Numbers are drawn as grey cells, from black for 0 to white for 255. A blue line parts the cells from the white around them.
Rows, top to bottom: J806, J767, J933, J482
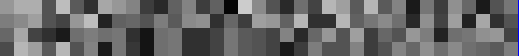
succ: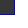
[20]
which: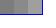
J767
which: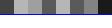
J806
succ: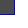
[182]
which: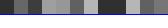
J767

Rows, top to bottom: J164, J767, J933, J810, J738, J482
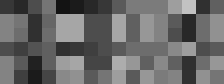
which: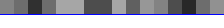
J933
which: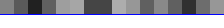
J738
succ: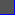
[96]
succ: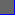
[166]

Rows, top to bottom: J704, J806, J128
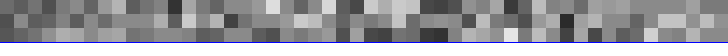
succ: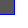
[100]
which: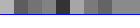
J704
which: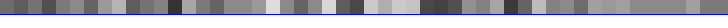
J704
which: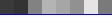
J128

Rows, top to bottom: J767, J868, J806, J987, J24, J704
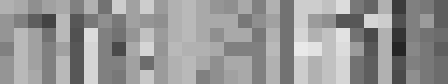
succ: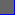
[177]
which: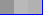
J987
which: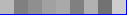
J704
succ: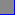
[120]
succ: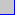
[155]
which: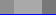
J806

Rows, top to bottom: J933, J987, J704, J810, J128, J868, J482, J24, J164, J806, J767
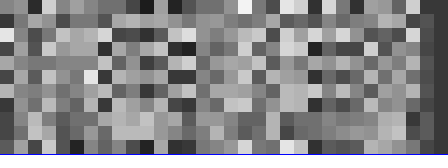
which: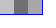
J482
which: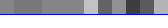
J128
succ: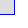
[146]
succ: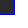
[207]
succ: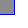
[152]
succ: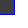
[91]
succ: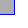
[180]

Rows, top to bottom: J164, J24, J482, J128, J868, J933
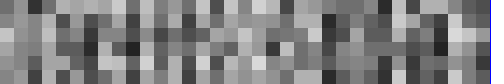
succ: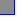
[71]
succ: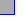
[65]
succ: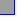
[111]
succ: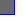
[146]
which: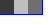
J128
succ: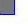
[126]
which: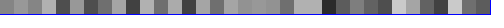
J24

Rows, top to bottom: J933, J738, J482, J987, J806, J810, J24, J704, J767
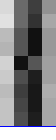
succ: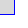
[106]
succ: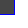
[24]
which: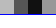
J482
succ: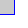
[78]

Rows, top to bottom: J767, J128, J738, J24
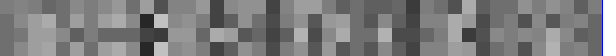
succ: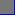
[158]
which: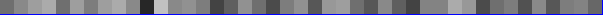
J128
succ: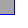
[111]

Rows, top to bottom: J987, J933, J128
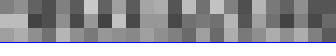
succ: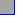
[173]
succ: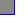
[159]

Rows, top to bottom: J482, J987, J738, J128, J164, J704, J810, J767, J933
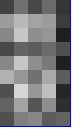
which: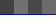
J482
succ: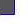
[142]
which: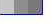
J164
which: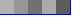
J704

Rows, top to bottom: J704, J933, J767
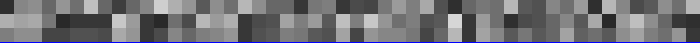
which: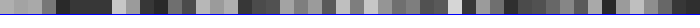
J933
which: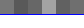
J767
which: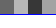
J767
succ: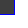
[103]
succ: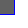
[111]
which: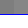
J767
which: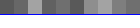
J767

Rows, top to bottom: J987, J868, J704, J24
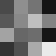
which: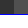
J24
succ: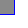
[191]
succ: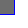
[21]
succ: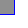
[116]
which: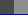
J987
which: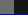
J704
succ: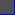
[170]

